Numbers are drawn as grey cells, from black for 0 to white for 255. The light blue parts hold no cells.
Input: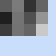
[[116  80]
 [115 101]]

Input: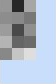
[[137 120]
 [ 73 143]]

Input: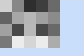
[[167 182]
 [ 72 184]]

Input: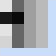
[[  9 159]
 [102 159]]

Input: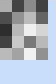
[[146 187]
 [184 239]]

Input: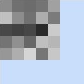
[[141 113]
 [ 65  71]]

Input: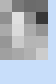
[[223 142]
 [218 171]]
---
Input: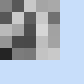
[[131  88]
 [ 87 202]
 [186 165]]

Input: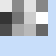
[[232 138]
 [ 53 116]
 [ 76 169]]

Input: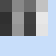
[[ 72 136]
 [ 48 156]
 [ 51 150]]

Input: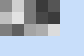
[[138 207]
 [192 226]
 [125  95]]

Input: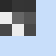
[[ 41  53]
 [236 102]
 [ 70 235]]

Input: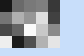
[[ 23 106]
 [117 176]
 [ 72 101]]

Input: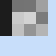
[[ 28 115]
 [ 28 201]
 [ 28 192]]
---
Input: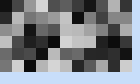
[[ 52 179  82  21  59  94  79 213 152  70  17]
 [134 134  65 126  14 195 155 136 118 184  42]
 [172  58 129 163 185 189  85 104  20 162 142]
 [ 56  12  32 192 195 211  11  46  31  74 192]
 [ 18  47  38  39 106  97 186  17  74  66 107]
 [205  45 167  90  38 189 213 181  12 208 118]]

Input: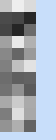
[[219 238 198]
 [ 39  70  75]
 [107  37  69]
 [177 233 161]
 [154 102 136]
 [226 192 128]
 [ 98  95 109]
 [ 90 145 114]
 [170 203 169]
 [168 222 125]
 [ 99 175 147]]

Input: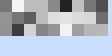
[[ 79 118 192  34 137 189 189 245 118]
 [109 215 219 227 223 188  94 118 148]
 [183 181 159 243 149 133 210  60 145]]

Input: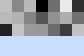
[[ 48 233 111   0 185 136 193]
 [112 174 145  85 132 178 186]
 [194  60 108 152 154 195  34]]

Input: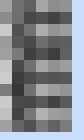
[[147 141 166  96 112 162]
 [ 87  66  80  72 111 140]
 [157 148 174 114  81 201]
 [ 95  93 111  74  88 156]
 [ 97  62  80  64 122 159]
 [157 145 166 113  75 198]
 [ 88  84  88  76  61 204]
 [148 158 174 113  54 124]
 [ 90  66  89  71  74 203]
 [153 157 178 119  67 193]
 [123  98 121  80 102 160]]

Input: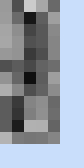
[[105 167 203  79 154]
 [159  95  23 106 156]
 [137  88  69 142 165]
 [133  88  81 148 167]
 [133  78  58 147 152]
 [109  99  73  92  80]
 [158  93  15 102 147]
 [140  98  79 136 174]
 [105 142 132  58  92]
 [109 144 127  52  92]
 [100 176 177  28  93]
 [133 120 118 122 179]]
